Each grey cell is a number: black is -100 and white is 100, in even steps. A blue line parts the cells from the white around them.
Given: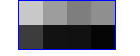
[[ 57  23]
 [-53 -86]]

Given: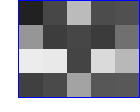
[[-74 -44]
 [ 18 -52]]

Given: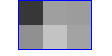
[[-57  25]
 [ 13  53]]

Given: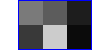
[[ -4 -28]
 [-55  60]]

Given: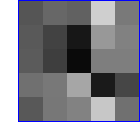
[[-33 -19]
 [-30 -48]]

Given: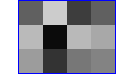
[[-25  60]
 [ 46 -91]]

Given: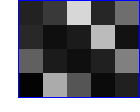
[[-73 -55]
 [-69 -88]]

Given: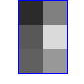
[[-66   0]
 [-31  71]]
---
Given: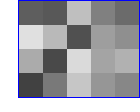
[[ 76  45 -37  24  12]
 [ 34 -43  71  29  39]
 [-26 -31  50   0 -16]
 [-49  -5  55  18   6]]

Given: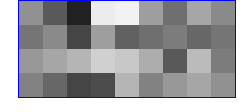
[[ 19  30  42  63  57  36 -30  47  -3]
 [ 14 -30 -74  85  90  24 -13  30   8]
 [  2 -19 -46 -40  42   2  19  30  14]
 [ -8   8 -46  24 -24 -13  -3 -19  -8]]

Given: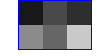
[[  9 -20  58]
 [-81 -43 -64]]

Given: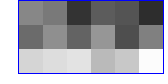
[[ 67  73  78  46  57  98]
 [  6  -5 -60 -28 -34 -65]
 [-16  12 -22  18 -39   0]]

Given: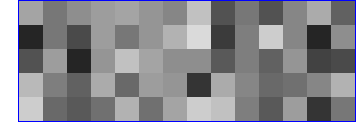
[[ 61 -18 -30 -12  40 -12  29  61  51  -1 -30  23 -59  -7]
 [ 45  -1 -24  34 -18  23  17 -59  34   5 -18 -12   5  40]
 [ 29  -7  11  23  29  17   5  51 -36  -7 -36   5  34 -24]
 [-36  23 -71  17  51  29  11  11 -30  -1 -24  17 -48 -42]
 [-71  -7 -42  23  -7  17  40  71 -54  -1  61   5 -71  11]]

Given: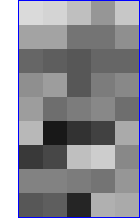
[[ 71  66  50  18  56]
 [ 44 -81 -61 -49  33]
 [ 28  28  -9  -9  12]
 [ 23 -14  -3   7 -14]
 [ 12  23 -32  -3   7]
 [  2   2  -3  -9  18]
 [-20 -26 -32 -20 -20]
 [-32 -26 -71  38  33]
 [-55 -44  50  61   7]]

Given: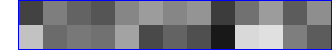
[[ 52 -16  -6 -11  28 -43 -22 -38 -81  70  76  -1 -28]
 [-48  -1 -22 -33   5  22   5  16 -53 -11  22 -28  11]]

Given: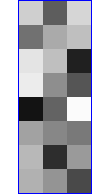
[[ 85  11 -33]
 [ 79  50 -75]
 [ 62 -27  68]
 [ 44 -65  21]
 [ 39  16 -43]
 [ 27   6  -5]
 [-11  33  50]
 [-85 -22  97]]

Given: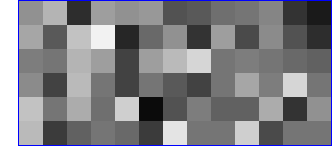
[[ 52  -8  35 -13  62 -91 -36  -2 -24 -24  35 -60  14]
 [ 46 -54 -24  -8 -18 -54  79  -8  -8  62 -42  -8  -8]
 [ 30 -30  52  90 -70 -18  14 -60  24 -42   9 -36 -65]
 [ 14  41 -65  24  14  19 -36 -30 -13  -8   4 -60 -80]
 [  9 -48  46  -8 -48  -8 -30 -48  -8  30  -2  68  -8]
 [ -2  -8  41  24 -48  24  46  68  -8  -2  -8 -18 -24]]
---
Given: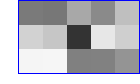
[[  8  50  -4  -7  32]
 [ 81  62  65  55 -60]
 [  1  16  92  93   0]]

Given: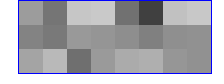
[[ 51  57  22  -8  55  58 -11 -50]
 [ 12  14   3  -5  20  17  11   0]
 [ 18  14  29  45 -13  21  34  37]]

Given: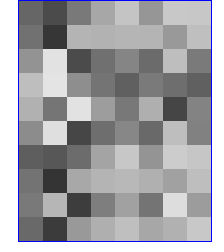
[[ 57  56 -20 -41  -5  31  54  18]
 [ 20  50 -11 -58  41  40  42  41]
 [ 49  -4  15  77 -41 -12   4 -16]
 [-14 -25  49  79  11  -9 -25  -4]
 [-46   3  39  -8  77  23  -6  37]
 [ 49   1  10  75 -45 -14   6 -18]
 [ 60  55 -26 -32 -15  29  56  16]
 [ 26  49 -10 -59  32  41  44  38]
 [ 73  22  -5  43 -52  -1  26  -9]
 [ 39  57 -18 -54  20  37  50  31]]

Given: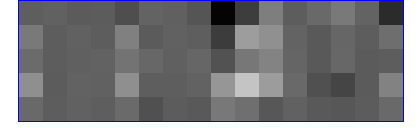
[[-22 -66 -26 -24 -29 -28 -39 -22 -25 -33 -97 -52  -1 -27 -18  -5]
 [-27 -14  -5 -27 -24 -27   0 -29 -24 -26 -53  23  13 -22 -30 -20]
 [-29 -27 -16 -27 -25 -23 -10 -19 -25 -20 -36  -7   3 -21 -30 -19]
 [-29   2  12 -28 -23 -24  12 -26 -26 -23  18  54  22 -18 -37 -46]
 [-28 -18 -18 -27 -24 -26 -17 -37 -28 -30  -6 -13 -32 -24 -30 -32]]

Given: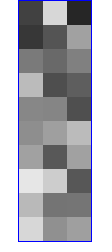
[[ 69 -70 -49]
 [-34  26 -57]
 [-18   0  -4]
 [-39 -26  47]
 [  4 -38   6]
 [ 25  47  11]
 [-31  26  26]
 [ 61 -32  80]
 [ -9  -8  45]
 [ 13  25  69]]

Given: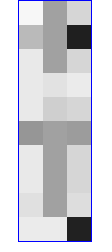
[[ 26  68  94]
 [ 26 -76  46]
 [ 26  68  83]
 [ 77  84  83]
 [ 62  68  83]
 [ 26  22  18]
 [ 26  68  83]
 [ 26  68  83]
 [ 26  73  76]
 [ 84 -74  84]]

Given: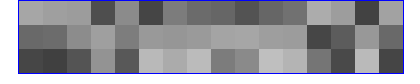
[[-48  27  30  25  22 -39   9 -46  -3 -16 -20 -35 -20 -11  35  23]
 [ 19 -18 -18 -15  10  25  -2  20  18  21  29  30  24  22 -45 -28]
 [ 46 -46 -45 -50 -34  15 -31  45  34  47  -3   8  50  41  -8 -43]]
